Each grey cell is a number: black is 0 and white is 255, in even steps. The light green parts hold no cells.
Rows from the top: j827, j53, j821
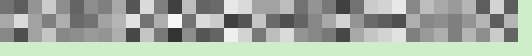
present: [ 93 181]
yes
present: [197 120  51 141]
yes
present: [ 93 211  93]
yes
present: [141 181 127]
no
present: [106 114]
yes
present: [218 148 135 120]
yes
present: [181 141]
yes

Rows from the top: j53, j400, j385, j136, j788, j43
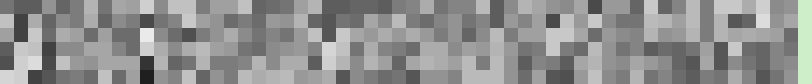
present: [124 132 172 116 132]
yes
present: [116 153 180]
no
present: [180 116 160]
no

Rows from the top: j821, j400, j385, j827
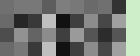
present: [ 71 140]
no
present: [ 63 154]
yes
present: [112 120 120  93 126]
yes

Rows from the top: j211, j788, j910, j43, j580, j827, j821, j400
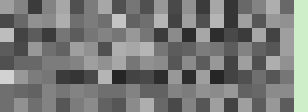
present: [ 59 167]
yes
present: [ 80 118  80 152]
yes
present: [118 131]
yes
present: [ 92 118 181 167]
no

